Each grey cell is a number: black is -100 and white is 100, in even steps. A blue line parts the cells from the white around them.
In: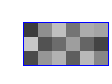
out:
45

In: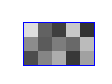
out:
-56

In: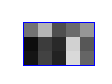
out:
70

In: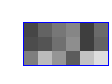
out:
52

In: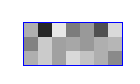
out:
37

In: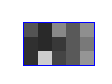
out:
-30
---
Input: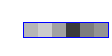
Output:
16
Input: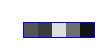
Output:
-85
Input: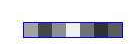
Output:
-28
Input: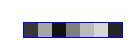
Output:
-71
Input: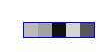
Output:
-32
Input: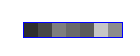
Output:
10
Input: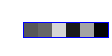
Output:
-95
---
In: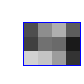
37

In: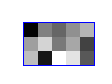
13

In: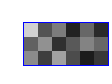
-19

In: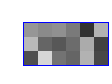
-61

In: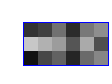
-6

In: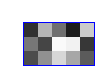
-78

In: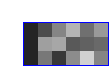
-12
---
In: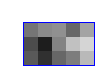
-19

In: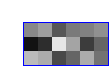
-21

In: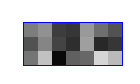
-19

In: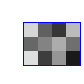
-52

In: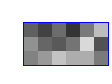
36

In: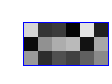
-49

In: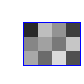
-16
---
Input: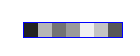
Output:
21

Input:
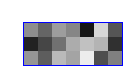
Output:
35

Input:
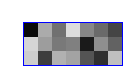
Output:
0

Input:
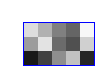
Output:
-16

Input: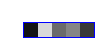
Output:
-16

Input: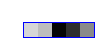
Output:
-97
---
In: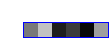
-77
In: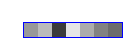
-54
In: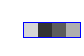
-28
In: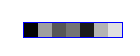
-32
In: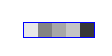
31
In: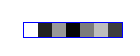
19
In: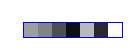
-38
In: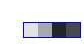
-71
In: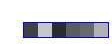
-66
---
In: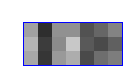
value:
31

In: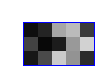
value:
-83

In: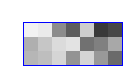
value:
43

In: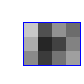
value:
8

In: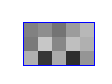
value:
38

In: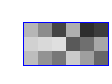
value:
48
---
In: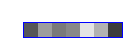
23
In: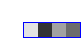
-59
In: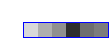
37
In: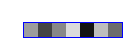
-47
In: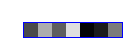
36
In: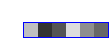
-61
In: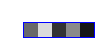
72
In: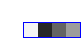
-70
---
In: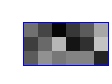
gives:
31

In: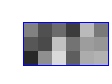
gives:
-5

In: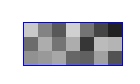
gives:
-74

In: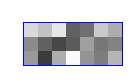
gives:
36

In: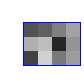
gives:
27

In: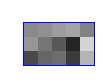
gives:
3

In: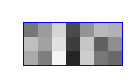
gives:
39

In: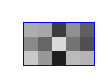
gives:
-26

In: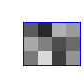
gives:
21
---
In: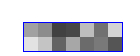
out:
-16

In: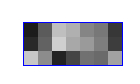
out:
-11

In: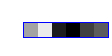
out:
-100

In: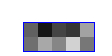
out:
5

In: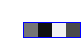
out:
-87

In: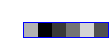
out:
-9
